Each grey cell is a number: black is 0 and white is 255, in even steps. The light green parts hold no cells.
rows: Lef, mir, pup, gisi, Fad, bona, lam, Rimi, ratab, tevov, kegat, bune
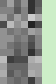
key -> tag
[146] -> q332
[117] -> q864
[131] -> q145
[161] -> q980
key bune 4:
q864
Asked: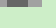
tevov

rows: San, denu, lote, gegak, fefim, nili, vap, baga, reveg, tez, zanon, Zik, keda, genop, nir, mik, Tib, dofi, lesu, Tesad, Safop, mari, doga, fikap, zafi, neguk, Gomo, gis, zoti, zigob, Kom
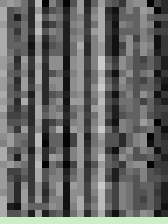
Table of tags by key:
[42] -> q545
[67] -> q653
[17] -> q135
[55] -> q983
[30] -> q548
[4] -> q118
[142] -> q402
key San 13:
q548
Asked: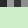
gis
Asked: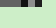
vap
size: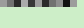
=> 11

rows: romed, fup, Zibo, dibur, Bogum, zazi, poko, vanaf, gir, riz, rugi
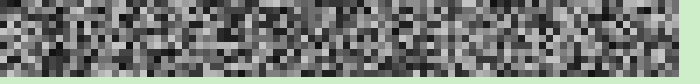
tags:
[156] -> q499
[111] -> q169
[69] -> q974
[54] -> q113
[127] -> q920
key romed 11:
q169
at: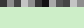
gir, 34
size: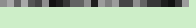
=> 27

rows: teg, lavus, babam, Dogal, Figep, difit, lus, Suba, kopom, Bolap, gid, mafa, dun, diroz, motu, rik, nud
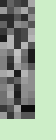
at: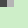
difit, 4
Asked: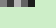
kopom
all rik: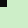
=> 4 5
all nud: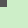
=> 4 5
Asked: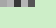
lus

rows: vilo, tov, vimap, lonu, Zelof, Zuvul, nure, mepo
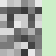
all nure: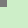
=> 1 2 6
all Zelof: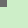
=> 3 6
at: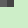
Zuvul, 3
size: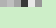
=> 6
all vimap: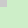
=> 1 3 4 6
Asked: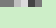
nure
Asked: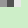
lonu

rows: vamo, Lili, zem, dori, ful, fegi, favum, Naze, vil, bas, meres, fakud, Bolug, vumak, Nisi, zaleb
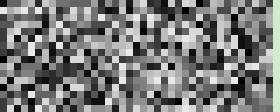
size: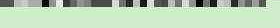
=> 38
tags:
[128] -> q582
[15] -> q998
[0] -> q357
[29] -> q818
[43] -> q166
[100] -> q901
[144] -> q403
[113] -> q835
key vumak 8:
q901

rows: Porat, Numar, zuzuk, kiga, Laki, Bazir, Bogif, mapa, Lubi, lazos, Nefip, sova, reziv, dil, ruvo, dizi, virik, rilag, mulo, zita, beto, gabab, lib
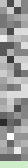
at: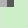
Nefip, 2
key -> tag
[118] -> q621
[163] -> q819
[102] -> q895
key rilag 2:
q895
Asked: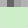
beto
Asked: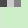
Porat

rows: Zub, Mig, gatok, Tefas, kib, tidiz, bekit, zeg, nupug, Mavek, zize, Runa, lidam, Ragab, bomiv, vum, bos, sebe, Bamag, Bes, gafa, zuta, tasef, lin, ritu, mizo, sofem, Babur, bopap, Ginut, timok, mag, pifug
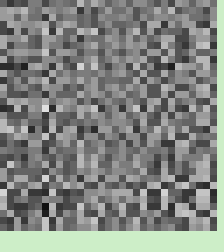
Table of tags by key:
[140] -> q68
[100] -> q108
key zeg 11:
q68
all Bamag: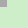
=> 11 19 25 27 31
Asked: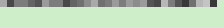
bekit
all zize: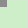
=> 10 15 17 26

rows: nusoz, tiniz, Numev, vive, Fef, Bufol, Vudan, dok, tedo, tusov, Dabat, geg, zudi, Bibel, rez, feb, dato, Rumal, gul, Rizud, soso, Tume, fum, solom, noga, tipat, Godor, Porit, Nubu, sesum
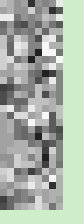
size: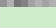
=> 8
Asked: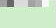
dato
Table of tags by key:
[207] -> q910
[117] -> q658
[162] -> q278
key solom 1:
q278
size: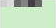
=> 6

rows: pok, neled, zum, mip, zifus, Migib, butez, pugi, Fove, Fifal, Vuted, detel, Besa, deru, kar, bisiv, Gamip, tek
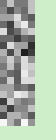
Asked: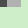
Gamip
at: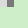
zum, 3
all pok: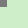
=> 1 3 4
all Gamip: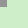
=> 4

